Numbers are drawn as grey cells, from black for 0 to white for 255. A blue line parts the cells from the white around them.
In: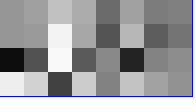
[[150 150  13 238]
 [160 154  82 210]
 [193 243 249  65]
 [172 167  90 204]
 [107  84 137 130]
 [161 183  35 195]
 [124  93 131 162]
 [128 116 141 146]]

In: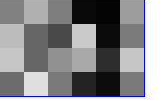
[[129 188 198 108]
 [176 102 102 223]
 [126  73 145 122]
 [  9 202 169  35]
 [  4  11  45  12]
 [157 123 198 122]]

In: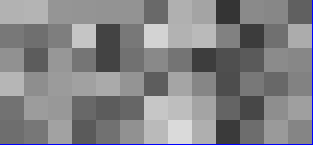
[[178 120 145 182 114 110]
 [180 111  92 142 156 119]
 [149 126 151 155 152 162]
 [148 197 117 161 104  90]
 [147  67  67 170  92 113]
 [147 120 113 148 102 145]
 [105 211 137  93 198 186]
 [176 178 116 165 190 218]
 [164 186  61 134 164 175]
 [ 52 129  79  77 100  58]
 [138  60  90 120  71 109]
 [135 112 139 104 142 154]
 [ 96 172 135 130 159 133]]

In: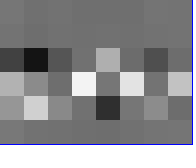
[[118 115  65 178 150 120]
 [112 110  20 139 208 114]
 [114 113  85 110 137 113]
 [111 112 113 243 113 111]
 [111 113 175 118  47 110]
 [111 112 108 227 118 113]
 [116 114  79 115 140 116]
 [115 115 109 194 109 117]]

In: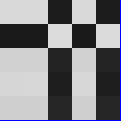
[[217  26 209 214 207]
 [217  26 209 215 207]
 [ 28 220  35  30  38]
 [217  26 209 215 207]
 [ 28 219  36  30  38]]

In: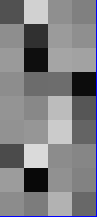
[[ 81 142 154 141 148 146  75 156 140]
 [209  48  14 108 136 150 218   8 124]
 [143 155 165 109 188 203 140 145 178]
 [128 143 162  12  86 100 134 130 104]]

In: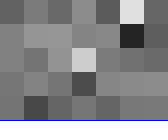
[[ 98 129 130 118 116]
 [123 149 115 131  71]
 [105 150 147 117 101]
 [141 132 205  76 119]
 [ 91 136 123 134 100]
 [224  36 113 138 120]
 [102  93 106 140 121]]

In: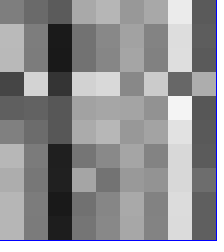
[[126 186 185  69  95 128 183 173 182 182]
 [106 125 124 211  98 108 123 119 124 123]
 [ 91  26  25  52  87  87  31  32  25  29]
 [169 114 114 210 162 171 117 165 113 117]
 [182 136 134 217 166 183 137 115 134 136]
 [152 162 165 136 164 152 165 153 169 167]
 [168 131 129 203 146 163 131 147 130 131]
 [235 221 222 103 244 226 216 216 220 219]
 [ 90  93  90 173  87  89  91 109  95  95]]

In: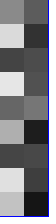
[[138 218  68 230 102 175  69 224 194]
 [ 92  50  76  81 118  29  72  62  21]]
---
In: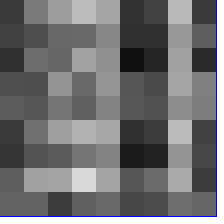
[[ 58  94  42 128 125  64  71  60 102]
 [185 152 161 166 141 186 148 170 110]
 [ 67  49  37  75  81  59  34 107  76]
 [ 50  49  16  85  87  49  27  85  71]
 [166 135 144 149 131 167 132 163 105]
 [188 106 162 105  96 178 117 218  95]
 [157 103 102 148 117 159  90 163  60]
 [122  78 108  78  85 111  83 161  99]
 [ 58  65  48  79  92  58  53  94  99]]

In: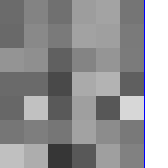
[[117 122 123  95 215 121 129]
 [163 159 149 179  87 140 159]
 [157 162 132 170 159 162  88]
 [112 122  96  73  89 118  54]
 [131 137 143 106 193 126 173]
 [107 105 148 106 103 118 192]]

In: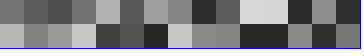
[[ 49 118]
 [142  49]
 [ 44 138]
 [212  40]
 [215  41]
 [ 92 132]
 [ 45 136]
 [134 198]
 [158  36]
 [ 88  82]
 [177  64]
 [113 198]
 [ 76 153]
 [ 94 131]
 [115 183]]

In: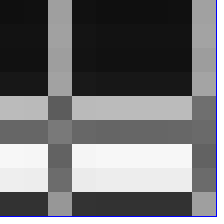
[[161 163 157 164 111 106  98 107 159]
 [ 16  18  17  23 187 103 247 237  50]
 [ 15  18  17  23 187 102 247 237  50]
 [ 15  18  17  23 187 102 247 237  50]
 [ 15  18  17  23 187 101 247 237  50]
 [ 17  20  19  25 186 103 245 235  51]
 [159 161 158 162  92 121  98 108 151]
 [ 16  18  17  23 186 102 246 237  50]
 [ 15  18  17  23 187 102 247 238  50]]

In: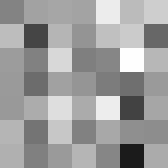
[[205 103 183 154 165 141 171]
 [187 203 254 111  66 143  27]
 [235 192 134 124 237 168 134]
 [163 148 127 149 170 129 180]
 [166 180 215 160 222 199 154]
 [162  69 129 108 172 116 128]
 [131 189 155 154 153 180 175]]

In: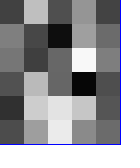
[[ 67 107 126  78  85 107]
 [149 159 248   6 198 138]
 [ 79  14 103 102 227 235]
 [191  71  63 186 205 158]
 [ 65 127 118  81  48  76]]
